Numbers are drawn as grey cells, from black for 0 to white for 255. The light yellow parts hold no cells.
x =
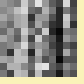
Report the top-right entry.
66
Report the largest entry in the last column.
121
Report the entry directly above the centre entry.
93
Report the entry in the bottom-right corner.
81
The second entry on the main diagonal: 153
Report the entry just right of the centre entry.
108
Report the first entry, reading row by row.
153
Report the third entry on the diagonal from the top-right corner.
37
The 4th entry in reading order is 203
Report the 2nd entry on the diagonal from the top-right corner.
121
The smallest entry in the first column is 93
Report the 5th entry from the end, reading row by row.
81
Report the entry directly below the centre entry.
153
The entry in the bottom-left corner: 121
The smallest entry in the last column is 51
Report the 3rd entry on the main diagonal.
166
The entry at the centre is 203
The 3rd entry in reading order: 121

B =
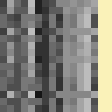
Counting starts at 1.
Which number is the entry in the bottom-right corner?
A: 92
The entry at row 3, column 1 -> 106
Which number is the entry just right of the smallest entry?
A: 63
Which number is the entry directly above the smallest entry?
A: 106
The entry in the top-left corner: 63
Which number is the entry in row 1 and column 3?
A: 106
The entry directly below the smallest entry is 106
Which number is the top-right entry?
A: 164
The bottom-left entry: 92
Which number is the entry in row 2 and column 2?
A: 148
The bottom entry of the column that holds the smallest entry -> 63
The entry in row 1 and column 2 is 164
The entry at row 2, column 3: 92
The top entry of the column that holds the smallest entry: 34
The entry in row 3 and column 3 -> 63
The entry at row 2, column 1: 78
